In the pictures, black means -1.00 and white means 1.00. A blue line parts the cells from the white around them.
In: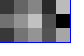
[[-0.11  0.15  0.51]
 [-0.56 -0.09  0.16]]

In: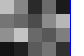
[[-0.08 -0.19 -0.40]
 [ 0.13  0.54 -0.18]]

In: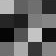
[[-0.70 -0.77 -0.02]
 [-0.96 -0.36  0.54]]

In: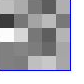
[[-0.54 -0.07  0.29]
 [ 0.98  0.68 -0.07]]

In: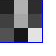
[[-0.50  0.31 -0.46]
 [-0.36 -0.83  0.78]]

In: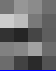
[[ 0.60  0.47 -0.05]
 [-0.61 -0.71 -0.46]]

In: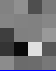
[[ 0.04  0.02  0.01]
 [-0.51  0.00  0.01]]

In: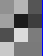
[[ 0.26 -0.78 -0.52]
 [-0.39  0.72 -0.03]]

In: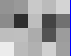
[[ 0.09 -0.64  0.49]
 [ 0.49  0.50  0.35]]
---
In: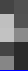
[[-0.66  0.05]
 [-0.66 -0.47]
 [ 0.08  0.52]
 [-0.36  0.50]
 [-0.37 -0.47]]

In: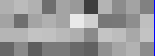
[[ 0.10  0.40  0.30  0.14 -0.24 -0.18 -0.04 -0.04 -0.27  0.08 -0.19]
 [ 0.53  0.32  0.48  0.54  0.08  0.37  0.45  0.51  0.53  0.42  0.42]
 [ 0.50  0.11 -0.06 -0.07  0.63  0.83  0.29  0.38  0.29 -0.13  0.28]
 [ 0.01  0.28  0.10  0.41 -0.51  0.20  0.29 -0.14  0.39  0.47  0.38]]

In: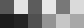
[[ 0.32  0.55  0.16 -0.37 -0.72 -0.77]
 [ 0.71 -0.06  0.81 -0.28  0.78 -0.31]]

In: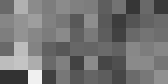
[[ 0.13 -0.06 -0.16 -0.44 -0.27 -0.21 -0.32 -0.07 -0.50  0.88 -0.61 -0.61]
 [-0.08  0.08  0.08 -0.38 -0.45  0.09 -0.48  0.00 -0.17  0.36  0.54  0.48]
 [ 0.05 -0.02  0.07 -0.23 -0.16 -0.21 -0.19 -0.32 -0.24  0.03  0.48 -0.18]
 [-0.14 -0.09 -0.18 -0.49 -0.27 -0.04 -0.24  0.08 -0.03  0.06  0.15 -0.01]
 [-0.17 -0.22 -0.34 -0.53 -0.30  0.11 -0.31 -0.07  0.01  0.24  0.15  0.05]
 [-0.55 -0.18 -0.58 -0.10 -0.26 -0.02  0.00  0.09 -0.02  0.09  0.39 -0.18]]

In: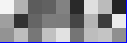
[[ 0.12  0.54  0.48 -0.08  0.77  0.51 -0.07  0.48  0.15]
 [ 0.84 -0.53  0.41 -0.46 -0.03 -0.02 -0.21 -0.61  0.25]
 [-0.72  0.47  0.75 -0.68  0.02 -0.24 -0.28  0.40  0.91]]

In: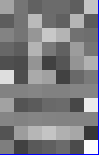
[[ 0.98 -0.41 -0.16 -0.25 -0.30 -0.49 -0.01]
 [-0.57  0.31  0.38  0.54  0.43  0.23 -0.35]
 [ 0.03  0.03  0.02  0.03  0.04  0.02  0.04]
 [ 0.84 -0.44 -0.16 -0.18 -0.29 -0.34  0.27]
 [ 0.04  0.04  0.01  0.01  0.04  0.02  0.02]
 [-0.04 -0.18 -0.49  0.26  0.33 -0.39  0.74]
 [ 0.39  0.16 -0.33 -0.49  0.16 -0.41 -0.38]
 [-0.08  0.22 -0.24 -0.05  0.41 -0.27 -0.19]
 [-0.14 -0.11  0.41  0.57  0.18 -0.08  0.03]
 [-0.29  0.42 -0.25 -0.15  0.46 -0.09 -0.27]
 [ 0.54 -0.26 -0.16 -0.16 -0.24 -0.08  0.29]]

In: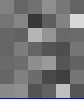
[[-0.33  0.50 -0.23 -0.35  0.12  0.08]
 [-0.08 -0.50 -0.43 -0.15  0.00 -0.20]
 [-0.23 -0.33  0.21  0.11 -0.14 -0.17]
 [-0.08 -0.39 -0.33 -0.21 -0.02 -0.21]
 [-0.16 -0.18  0.16  0.42 -0.23 -0.20]
 [ 0.70  0.02 -0.26 -0.57  0.04 -0.09]
 [-0.22 -0.07  0.12 -0.11 -0.20  0.01]]
